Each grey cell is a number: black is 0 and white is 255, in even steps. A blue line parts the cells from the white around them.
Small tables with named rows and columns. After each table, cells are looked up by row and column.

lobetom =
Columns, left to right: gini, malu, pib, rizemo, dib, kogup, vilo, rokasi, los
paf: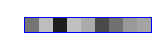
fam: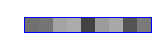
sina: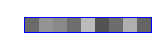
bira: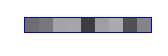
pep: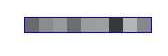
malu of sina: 148
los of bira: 133
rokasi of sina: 175
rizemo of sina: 110
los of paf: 164
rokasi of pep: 182
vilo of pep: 56
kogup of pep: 159
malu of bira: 120
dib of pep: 156
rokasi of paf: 153
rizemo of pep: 110
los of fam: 122
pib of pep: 153
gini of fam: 112
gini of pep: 106
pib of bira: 164

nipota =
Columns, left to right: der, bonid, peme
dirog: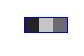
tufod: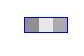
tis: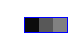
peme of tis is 129
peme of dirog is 108
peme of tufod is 170
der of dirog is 35
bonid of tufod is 231
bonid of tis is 88
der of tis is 12
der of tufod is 144
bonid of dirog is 197

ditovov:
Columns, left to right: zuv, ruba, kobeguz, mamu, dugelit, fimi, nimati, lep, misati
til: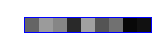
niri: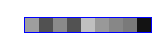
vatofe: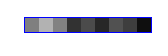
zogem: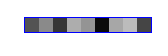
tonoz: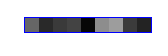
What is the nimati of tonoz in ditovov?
157
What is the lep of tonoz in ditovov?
59
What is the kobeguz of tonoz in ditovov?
58
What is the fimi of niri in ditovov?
153
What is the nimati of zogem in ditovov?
167
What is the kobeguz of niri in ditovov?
138
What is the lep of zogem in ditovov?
188
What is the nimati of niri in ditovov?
135
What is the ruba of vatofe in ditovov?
178

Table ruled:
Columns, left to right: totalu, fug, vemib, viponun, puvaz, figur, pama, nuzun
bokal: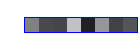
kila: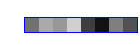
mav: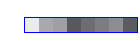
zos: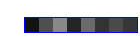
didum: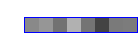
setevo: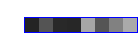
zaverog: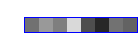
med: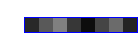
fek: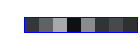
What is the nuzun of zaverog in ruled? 99
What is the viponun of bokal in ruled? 194
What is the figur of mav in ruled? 125
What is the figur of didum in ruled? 67
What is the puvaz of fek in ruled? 139
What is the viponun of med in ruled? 55
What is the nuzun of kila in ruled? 81
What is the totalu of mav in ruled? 235
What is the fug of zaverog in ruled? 153
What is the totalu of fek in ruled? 54
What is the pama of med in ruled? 107
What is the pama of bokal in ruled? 66
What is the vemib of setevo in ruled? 41
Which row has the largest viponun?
zaverog

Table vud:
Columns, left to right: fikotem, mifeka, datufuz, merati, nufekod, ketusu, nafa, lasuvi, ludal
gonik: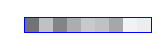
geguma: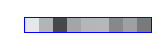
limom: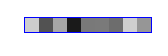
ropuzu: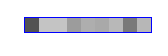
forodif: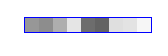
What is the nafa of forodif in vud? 223
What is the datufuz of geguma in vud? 72
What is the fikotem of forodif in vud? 151
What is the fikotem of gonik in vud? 115
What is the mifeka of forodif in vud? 141
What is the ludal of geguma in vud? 122
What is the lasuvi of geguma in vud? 160
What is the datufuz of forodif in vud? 174
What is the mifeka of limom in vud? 82

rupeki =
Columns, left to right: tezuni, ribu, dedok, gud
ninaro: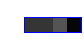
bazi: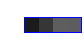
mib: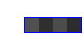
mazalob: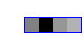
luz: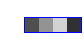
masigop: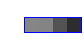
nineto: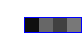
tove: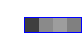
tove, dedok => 157
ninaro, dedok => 84
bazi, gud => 93
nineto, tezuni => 15
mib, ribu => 47
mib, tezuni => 80
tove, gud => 128
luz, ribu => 147
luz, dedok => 210

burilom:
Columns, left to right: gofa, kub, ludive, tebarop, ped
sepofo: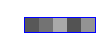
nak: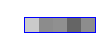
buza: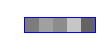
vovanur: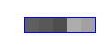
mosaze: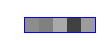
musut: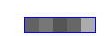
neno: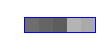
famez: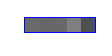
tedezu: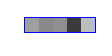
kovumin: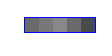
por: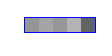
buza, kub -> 160
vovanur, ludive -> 78
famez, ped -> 80
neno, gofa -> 110
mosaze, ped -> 156
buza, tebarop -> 198
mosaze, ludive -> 169
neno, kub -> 101
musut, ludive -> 85
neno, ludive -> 93
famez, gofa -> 106
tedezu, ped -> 189
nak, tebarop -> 101
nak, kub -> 140
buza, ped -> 100

